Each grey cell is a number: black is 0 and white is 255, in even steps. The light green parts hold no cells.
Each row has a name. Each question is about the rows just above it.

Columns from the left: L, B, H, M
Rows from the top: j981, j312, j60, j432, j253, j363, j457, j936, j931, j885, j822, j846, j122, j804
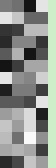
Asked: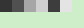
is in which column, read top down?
M
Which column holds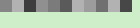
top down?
B

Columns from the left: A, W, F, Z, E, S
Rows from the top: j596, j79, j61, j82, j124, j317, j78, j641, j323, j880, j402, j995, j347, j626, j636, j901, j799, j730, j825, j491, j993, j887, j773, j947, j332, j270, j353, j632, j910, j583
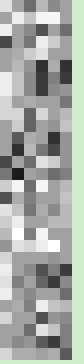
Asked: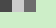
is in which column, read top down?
E
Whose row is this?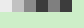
j78

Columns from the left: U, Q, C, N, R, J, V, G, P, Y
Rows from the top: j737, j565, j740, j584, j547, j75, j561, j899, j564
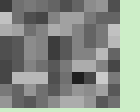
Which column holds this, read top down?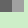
V
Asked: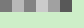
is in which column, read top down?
P
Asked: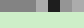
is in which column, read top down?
V
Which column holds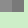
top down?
G

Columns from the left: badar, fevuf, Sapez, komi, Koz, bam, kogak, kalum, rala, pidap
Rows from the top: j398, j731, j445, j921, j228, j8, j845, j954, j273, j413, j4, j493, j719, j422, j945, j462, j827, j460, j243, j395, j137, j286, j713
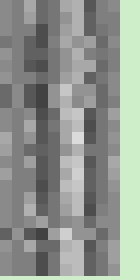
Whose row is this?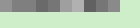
j845
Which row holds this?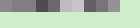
j462
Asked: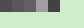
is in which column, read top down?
komi

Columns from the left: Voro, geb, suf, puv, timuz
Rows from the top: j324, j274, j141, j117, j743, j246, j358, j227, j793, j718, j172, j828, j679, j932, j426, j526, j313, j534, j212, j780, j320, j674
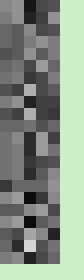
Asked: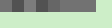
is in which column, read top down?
Voro
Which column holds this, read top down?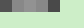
timuz
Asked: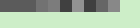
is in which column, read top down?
geb
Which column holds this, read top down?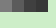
timuz
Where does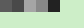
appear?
j780
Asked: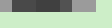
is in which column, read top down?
puv

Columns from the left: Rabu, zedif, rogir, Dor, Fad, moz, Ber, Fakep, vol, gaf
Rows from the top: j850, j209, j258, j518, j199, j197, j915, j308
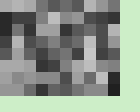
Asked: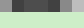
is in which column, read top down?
vol
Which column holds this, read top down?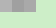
zedif
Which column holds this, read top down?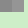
zedif

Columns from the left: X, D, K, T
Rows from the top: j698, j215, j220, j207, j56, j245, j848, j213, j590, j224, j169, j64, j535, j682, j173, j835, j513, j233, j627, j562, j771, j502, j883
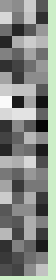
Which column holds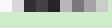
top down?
X
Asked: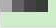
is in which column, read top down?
D
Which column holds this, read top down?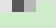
K

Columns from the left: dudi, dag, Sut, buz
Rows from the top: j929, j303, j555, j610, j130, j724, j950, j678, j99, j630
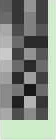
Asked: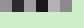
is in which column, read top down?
Sut
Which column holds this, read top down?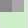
dudi
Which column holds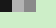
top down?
Sut
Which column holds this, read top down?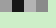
Sut
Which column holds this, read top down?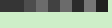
dag
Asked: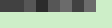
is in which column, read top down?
buz

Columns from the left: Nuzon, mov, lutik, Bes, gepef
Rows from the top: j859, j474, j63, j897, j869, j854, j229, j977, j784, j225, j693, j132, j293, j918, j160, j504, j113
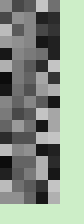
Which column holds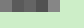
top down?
lutik
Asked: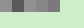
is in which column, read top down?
mov
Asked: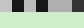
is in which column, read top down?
Bes

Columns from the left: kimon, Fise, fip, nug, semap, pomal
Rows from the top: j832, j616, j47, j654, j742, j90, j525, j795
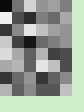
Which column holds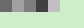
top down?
semap
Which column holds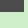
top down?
pomal
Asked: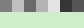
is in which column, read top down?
nug
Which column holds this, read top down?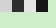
fip

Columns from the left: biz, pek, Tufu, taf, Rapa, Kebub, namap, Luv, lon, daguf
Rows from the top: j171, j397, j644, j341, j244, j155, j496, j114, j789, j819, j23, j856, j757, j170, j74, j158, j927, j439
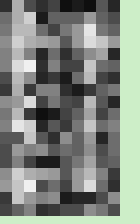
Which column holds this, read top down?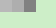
Tufu
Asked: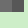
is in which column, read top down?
Kebub

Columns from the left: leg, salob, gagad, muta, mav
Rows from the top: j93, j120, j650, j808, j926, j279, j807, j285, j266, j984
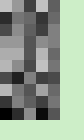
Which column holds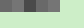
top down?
mav
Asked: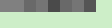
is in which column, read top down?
mav
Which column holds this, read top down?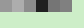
salob
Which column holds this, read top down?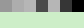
leg
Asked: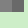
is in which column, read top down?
mav

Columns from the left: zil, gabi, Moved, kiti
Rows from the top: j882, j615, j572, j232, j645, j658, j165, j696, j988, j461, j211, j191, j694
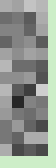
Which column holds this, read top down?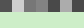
kiti
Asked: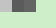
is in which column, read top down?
Moved
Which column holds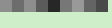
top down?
gabi
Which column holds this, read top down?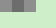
gabi
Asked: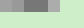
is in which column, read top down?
zil
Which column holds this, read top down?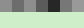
gabi
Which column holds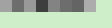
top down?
Moved

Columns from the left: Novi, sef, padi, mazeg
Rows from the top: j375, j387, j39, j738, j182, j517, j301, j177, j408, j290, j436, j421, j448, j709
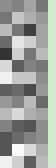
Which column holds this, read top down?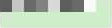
sef
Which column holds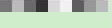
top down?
Novi
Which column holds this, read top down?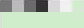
Novi
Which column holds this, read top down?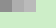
mazeg

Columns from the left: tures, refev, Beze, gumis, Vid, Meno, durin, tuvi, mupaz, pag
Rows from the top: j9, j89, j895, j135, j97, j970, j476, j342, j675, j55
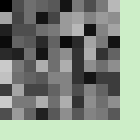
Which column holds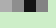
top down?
tuvi
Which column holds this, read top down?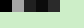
tures
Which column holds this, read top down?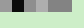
Meno
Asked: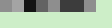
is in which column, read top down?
pag
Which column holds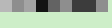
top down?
pag

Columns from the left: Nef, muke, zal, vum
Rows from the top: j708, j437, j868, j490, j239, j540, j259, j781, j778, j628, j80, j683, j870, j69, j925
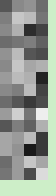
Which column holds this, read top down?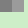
muke
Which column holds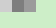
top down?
muke
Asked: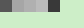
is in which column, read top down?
zal
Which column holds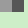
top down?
Nef
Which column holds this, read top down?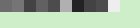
vum
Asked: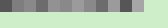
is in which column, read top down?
Nef

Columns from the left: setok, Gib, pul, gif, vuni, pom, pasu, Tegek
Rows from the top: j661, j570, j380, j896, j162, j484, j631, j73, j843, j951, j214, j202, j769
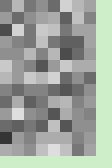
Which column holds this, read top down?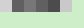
pom
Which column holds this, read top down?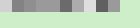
Gib

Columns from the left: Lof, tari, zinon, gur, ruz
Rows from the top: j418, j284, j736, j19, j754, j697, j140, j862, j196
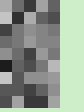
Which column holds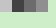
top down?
Lof
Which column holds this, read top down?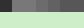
tari
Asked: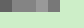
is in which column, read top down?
gur

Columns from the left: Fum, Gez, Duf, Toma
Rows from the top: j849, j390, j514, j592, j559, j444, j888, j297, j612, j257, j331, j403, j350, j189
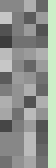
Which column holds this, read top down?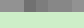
Gez
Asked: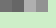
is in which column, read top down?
Toma
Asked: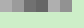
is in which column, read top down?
Toma

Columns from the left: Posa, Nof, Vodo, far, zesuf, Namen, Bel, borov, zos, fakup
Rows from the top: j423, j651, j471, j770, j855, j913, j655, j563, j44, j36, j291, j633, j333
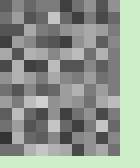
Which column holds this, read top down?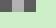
zos
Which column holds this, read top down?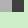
Vodo
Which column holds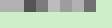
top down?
Nof
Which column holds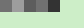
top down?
Posa
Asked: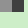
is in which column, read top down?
Namen

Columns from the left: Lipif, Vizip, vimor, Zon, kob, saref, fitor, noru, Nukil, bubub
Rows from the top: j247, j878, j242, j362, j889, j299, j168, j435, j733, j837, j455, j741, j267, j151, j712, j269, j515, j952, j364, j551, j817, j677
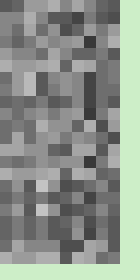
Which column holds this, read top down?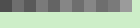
Nukil
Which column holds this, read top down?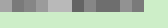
vimor
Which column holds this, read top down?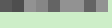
saref
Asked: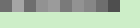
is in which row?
j741
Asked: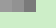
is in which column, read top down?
Vizip
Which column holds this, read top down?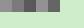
saref

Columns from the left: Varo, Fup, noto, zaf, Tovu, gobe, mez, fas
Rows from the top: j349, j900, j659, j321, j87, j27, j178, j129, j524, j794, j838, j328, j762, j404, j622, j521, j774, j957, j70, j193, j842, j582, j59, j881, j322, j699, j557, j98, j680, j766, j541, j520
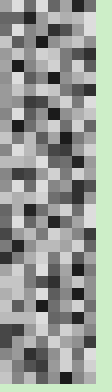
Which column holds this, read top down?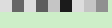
Fup
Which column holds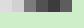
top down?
zaf
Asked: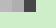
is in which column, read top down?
noto
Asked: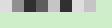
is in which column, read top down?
fas
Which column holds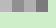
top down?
noto

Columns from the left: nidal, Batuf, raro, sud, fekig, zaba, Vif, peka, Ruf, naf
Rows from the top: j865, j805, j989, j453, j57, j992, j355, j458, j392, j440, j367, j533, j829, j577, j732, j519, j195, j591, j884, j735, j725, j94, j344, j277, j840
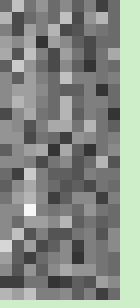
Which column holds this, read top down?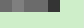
naf
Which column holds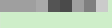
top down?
raro

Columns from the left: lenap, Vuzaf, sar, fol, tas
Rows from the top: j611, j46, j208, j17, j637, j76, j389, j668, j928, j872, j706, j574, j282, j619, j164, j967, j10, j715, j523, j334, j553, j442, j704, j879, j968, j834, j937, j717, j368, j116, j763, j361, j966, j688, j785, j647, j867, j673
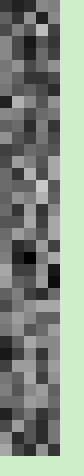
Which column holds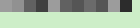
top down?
Vuzaf
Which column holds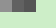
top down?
Vuzaf

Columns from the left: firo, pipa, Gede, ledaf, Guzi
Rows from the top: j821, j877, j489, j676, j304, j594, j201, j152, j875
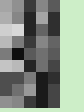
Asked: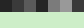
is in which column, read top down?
Gede
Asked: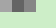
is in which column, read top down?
ledaf
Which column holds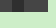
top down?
Guzi

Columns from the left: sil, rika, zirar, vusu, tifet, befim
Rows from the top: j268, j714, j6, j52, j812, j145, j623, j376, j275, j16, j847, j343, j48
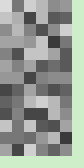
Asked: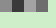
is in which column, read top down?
tifet
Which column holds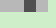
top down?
tifet
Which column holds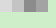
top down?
sil
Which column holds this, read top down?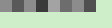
tifet
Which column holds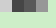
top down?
vusu

